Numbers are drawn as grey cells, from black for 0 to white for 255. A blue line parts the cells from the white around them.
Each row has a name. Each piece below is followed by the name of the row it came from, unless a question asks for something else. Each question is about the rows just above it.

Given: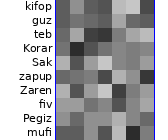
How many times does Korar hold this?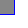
2
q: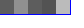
kifop
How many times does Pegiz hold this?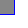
1

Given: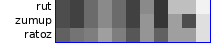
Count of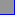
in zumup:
1
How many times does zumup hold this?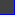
2

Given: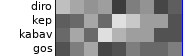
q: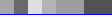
kabav
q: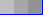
diro
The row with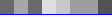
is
kep
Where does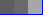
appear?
kep

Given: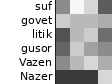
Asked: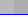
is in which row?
govet
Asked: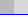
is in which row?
Vazen
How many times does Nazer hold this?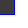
3
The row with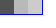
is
litik
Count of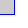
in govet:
1

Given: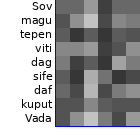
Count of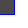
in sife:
1
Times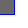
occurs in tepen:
0
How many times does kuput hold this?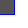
4
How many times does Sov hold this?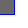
4
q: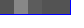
kuput
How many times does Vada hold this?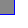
0
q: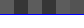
tepen

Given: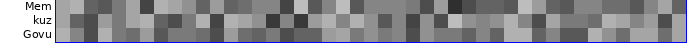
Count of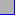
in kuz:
7
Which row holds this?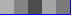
kuz
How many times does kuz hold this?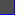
5
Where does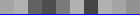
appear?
kuz
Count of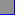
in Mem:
1
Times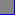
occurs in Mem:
9

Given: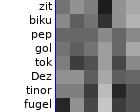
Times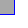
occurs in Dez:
1
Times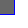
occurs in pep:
4
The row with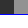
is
biku
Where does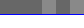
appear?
pep
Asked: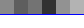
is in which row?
biku
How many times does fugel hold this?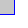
1

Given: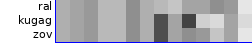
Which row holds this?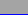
ral
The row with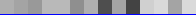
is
kugag
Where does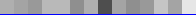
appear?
zov
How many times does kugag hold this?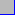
2
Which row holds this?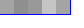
zov

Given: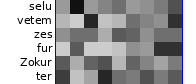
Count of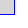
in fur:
0
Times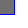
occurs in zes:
4

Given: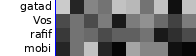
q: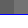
rafif
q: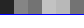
gatad
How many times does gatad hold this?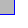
1
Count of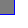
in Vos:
3
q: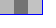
gatad
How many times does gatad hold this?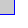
1
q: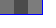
Vos

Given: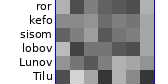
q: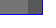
lobov
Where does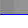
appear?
kefo
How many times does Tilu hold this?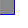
1
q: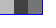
lobov
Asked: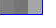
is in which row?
kefo
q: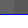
ror
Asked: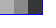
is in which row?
Tilu

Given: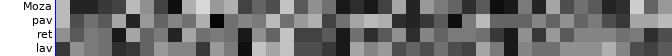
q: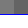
Moza
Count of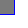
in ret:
6
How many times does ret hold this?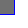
6
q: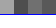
Moza
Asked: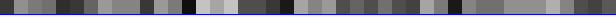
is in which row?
lav
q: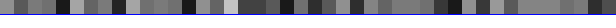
ret

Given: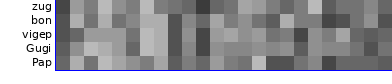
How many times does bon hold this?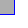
5
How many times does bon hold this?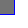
4
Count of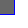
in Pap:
5
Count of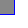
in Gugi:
6

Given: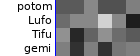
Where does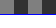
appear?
gemi
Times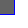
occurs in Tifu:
1
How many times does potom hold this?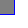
1
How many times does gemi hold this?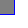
3
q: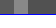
potom
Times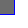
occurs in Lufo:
1

